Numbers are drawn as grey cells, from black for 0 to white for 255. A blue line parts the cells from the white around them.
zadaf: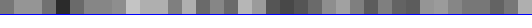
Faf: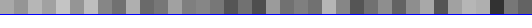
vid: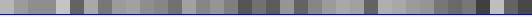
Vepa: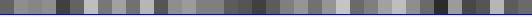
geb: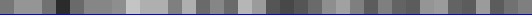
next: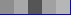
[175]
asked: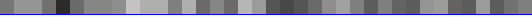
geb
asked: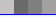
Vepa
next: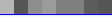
[64]

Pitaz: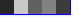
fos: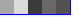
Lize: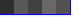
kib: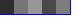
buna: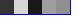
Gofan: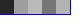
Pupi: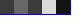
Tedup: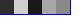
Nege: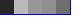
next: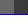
[219]
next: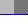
[179]
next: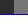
[151]
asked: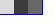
fos

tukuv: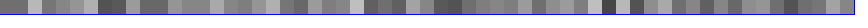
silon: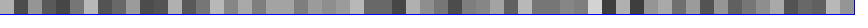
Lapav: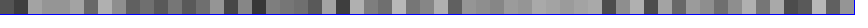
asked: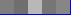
Lapav
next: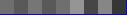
[126]
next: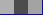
[104]
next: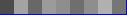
[169]
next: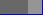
[134]
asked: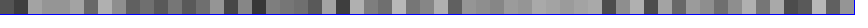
Lapav

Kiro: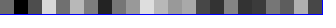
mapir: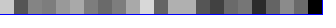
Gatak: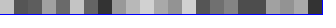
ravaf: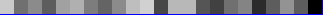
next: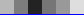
[184]
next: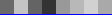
[147]
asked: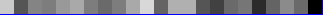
mapir

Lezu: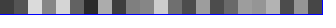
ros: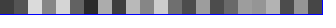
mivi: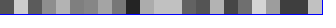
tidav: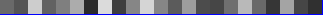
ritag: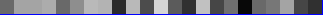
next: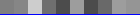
[179]
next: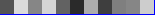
[111]
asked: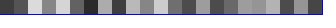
ros
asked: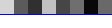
ritag
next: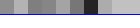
[98]
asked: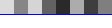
Lezu

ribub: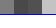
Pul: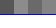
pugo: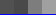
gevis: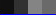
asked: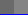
Pul
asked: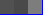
pugo
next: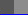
[106]
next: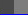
[160]

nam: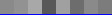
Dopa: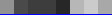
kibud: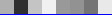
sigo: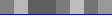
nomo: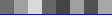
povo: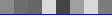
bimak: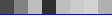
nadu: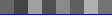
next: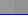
[116]
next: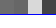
[160]
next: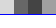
[80]
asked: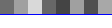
nomo
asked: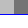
sigo

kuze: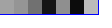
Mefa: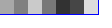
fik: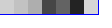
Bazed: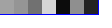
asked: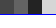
fik
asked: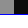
kuze
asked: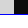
Bazed
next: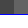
[35]
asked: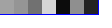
Bazed
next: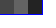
[214]

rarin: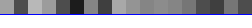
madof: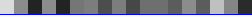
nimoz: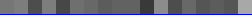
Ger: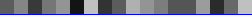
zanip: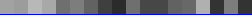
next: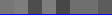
[140]
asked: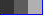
Ger

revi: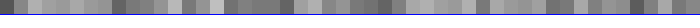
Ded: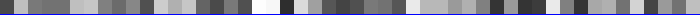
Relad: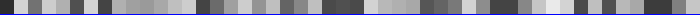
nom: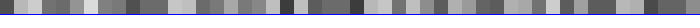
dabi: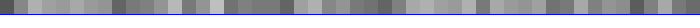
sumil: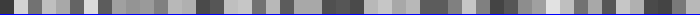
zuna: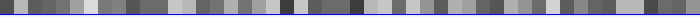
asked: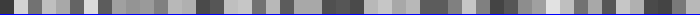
sumil
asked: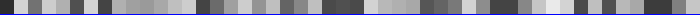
Relad

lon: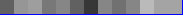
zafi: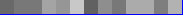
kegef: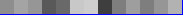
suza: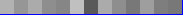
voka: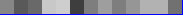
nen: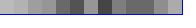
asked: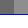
nen
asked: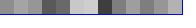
kegef
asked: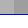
nen
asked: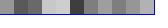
kegef

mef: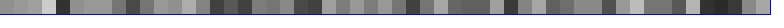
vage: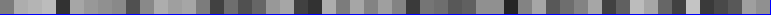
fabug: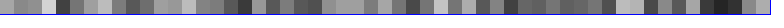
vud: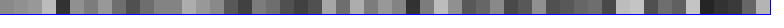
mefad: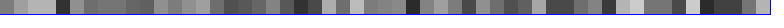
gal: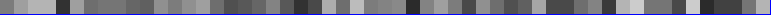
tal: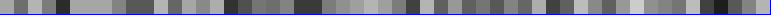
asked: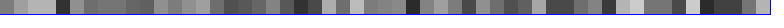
mefad
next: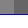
[173]
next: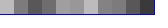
[152]
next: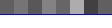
[188]
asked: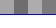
vud

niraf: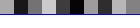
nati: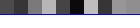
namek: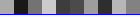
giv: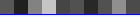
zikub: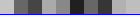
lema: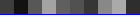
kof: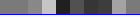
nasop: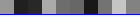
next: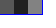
[197]
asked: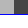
nati
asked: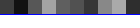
lema
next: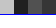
[61]

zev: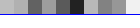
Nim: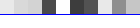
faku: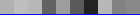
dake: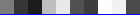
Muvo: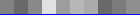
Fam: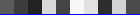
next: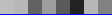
[137]
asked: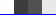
Nim
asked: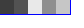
Nim
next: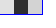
[74]
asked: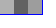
zev

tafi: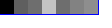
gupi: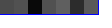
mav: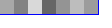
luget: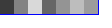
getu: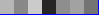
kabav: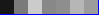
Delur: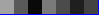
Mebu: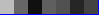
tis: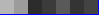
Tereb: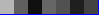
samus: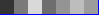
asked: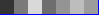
samus
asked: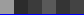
tis
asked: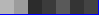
tis
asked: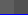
Mebu
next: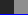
[162]
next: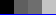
[110]

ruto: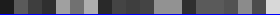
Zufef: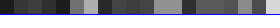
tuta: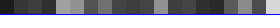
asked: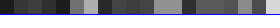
Zufef
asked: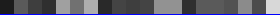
ruto
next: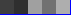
[41]

